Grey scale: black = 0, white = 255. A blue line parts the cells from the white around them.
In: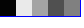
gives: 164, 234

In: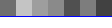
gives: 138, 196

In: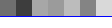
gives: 155, 217

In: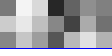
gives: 135, 244

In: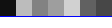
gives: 158, 209

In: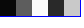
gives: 251, 251

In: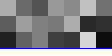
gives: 121, 213

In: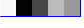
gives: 71, 248

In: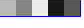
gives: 236, 236
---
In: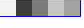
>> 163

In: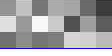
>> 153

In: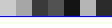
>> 82

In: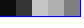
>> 127

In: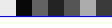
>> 85

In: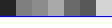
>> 126

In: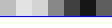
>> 135

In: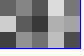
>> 119

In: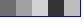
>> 161
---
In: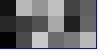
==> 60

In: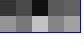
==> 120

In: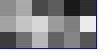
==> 196

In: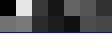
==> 121

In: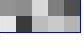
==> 58

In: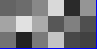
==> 225

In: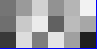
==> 201

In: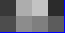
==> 140

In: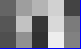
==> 194
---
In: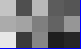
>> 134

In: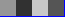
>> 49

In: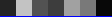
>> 161

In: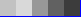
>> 152

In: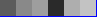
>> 42

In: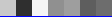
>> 158

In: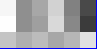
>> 167

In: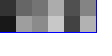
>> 200
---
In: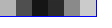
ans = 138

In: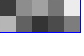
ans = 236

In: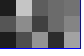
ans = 114

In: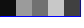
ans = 64

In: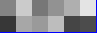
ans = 175

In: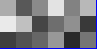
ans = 130

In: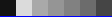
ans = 129

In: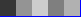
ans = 177

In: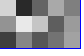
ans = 127

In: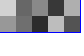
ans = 175
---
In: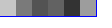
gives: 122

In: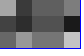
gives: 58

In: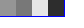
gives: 120

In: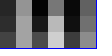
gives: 148

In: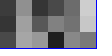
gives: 144

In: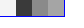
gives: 58

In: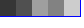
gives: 80

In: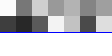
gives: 119
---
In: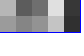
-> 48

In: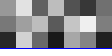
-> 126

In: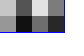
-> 40

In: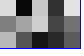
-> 114

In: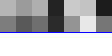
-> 118

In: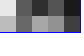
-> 63

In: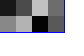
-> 89

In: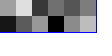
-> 189

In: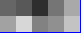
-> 195

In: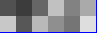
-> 222
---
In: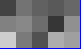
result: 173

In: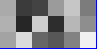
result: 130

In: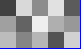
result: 83

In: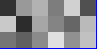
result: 145

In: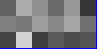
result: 77

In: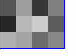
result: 108

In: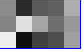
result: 78
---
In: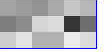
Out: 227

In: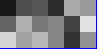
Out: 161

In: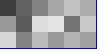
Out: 130

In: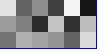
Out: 175

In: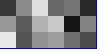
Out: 84

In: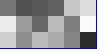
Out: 141

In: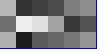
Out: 28
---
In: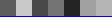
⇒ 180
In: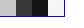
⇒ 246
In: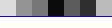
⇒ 185
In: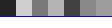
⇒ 157
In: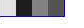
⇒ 84
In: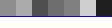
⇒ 30
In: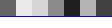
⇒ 65
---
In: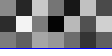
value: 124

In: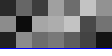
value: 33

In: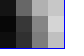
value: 14

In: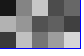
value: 58

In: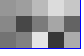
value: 115

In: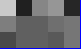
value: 73
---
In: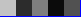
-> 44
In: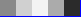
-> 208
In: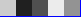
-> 32
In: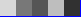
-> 120
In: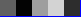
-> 3
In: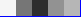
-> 118
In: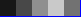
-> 72
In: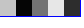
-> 5
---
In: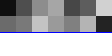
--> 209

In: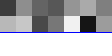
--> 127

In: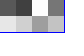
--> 118

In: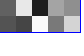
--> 143

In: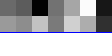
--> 23

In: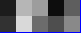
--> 94

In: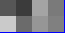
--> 122

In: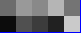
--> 116
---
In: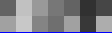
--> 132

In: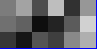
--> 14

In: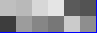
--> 134

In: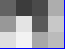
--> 90

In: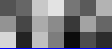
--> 171

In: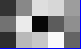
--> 7

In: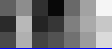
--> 36

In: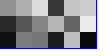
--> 132

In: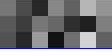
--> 119
